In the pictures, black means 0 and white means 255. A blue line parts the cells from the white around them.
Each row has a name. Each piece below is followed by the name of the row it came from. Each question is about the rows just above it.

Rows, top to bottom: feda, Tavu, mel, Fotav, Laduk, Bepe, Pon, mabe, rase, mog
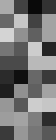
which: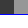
mog
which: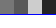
Fotav
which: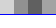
mel
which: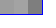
rase
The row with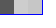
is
mabe

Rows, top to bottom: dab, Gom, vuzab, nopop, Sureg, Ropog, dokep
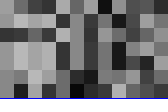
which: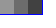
vuzab
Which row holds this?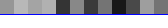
Gom
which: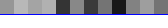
nopop
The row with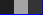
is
dokep
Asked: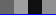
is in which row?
dab
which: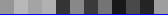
Sureg

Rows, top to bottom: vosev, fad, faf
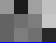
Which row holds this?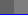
faf
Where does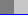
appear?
fad
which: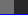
faf
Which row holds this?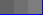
fad
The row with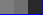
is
faf
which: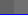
fad

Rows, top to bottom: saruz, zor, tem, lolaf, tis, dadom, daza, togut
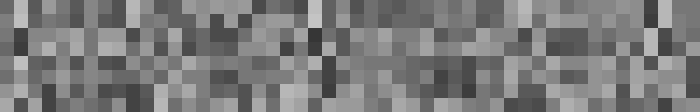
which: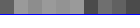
saruz
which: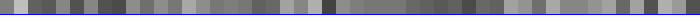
tis
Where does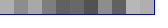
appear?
daza
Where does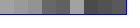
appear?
lolaf

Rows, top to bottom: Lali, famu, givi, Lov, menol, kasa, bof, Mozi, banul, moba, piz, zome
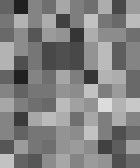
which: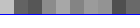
zome
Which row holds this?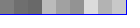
Mozi
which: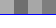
banul
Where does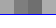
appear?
Lali
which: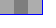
banul
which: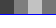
famu
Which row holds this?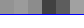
piz

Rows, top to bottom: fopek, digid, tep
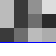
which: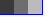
tep
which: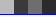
digid
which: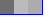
tep
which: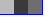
digid

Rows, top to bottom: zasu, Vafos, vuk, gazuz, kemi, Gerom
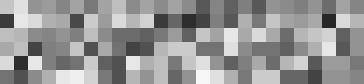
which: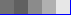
gazuz
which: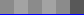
zasu
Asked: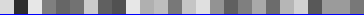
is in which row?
kemi
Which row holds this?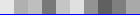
kemi

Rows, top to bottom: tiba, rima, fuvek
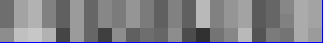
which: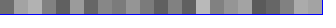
rima
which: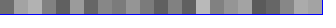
tiba
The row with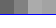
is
rima

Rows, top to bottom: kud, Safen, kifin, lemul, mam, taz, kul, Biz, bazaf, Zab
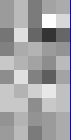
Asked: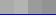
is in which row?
lemul
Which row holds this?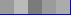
Zab
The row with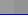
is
lemul
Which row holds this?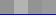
bazaf
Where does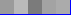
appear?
kud
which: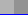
bazaf
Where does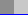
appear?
Biz

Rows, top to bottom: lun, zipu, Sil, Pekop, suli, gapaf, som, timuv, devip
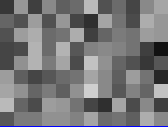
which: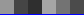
zipu
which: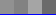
devip
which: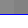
Pekop

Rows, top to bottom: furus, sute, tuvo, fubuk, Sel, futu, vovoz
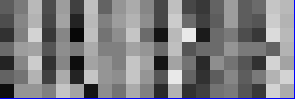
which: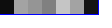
Sel
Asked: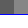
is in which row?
futu
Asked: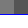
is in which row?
vovoz
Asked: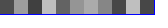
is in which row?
furus
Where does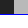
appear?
sute

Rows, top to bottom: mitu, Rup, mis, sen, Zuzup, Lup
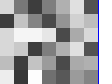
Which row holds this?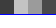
Zuzup
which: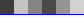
Rup
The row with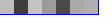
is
Zuzup

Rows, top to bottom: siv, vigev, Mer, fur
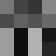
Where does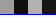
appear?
Mer

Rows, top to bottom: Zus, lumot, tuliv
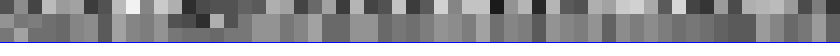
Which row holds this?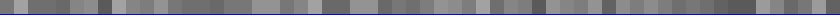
tuliv
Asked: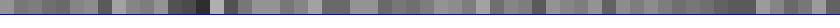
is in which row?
lumot
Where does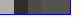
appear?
Zus
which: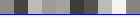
Zus
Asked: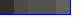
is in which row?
Zus

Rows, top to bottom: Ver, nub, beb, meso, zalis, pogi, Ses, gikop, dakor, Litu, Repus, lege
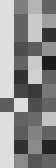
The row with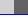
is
pogi
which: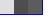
meso
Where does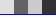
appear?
beb
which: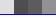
meso
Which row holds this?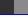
Repus

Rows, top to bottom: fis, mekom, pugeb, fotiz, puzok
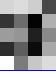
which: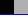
mekom
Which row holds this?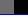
mekom
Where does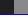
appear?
pugeb
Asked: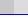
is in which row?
puzok
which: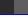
fotiz

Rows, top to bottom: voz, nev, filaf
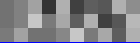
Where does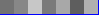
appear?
filaf
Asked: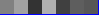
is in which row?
voz
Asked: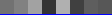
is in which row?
voz
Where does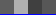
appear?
nev
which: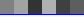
voz

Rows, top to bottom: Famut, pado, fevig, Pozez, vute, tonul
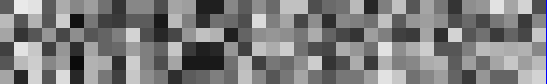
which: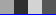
fevig
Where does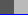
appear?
vute
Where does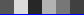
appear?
tonul
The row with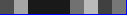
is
vute
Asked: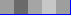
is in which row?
vute
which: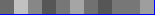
tonul

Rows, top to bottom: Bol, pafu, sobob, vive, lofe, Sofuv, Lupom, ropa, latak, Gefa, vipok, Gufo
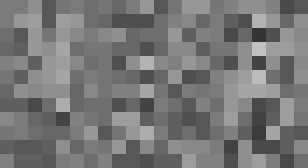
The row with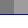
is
latak
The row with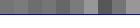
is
Bol
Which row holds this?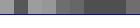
pafu

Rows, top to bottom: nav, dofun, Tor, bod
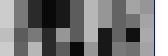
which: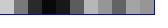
nav
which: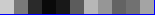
dofun
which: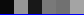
bod
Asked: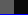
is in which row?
bod

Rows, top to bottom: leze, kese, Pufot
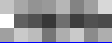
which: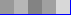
leze
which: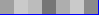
Pufot
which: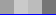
Pufot
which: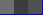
kese

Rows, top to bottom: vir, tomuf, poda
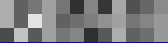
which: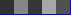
vir
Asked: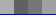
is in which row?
vir
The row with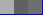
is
poda
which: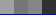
poda
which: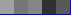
poda
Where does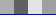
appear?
tomuf

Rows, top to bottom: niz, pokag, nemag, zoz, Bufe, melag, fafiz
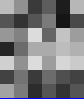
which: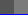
pokag
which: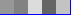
nemag
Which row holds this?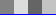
nemag
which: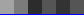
fafiz
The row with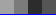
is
fafiz
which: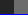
zoz

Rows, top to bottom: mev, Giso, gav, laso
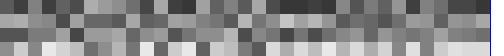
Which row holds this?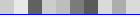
laso
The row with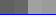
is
Giso
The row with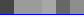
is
gav
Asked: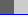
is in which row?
laso
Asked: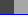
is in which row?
mev

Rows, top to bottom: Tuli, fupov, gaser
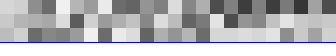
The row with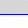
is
gaser
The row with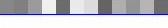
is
gaser

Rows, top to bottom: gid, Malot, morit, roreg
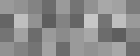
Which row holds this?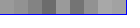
gid
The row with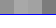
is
gid
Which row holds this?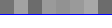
roreg

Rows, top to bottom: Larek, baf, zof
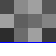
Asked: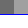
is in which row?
zof
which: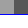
Larek

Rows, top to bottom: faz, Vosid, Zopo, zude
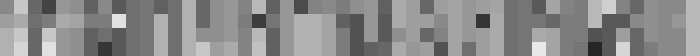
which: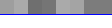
Zopo
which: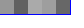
faz

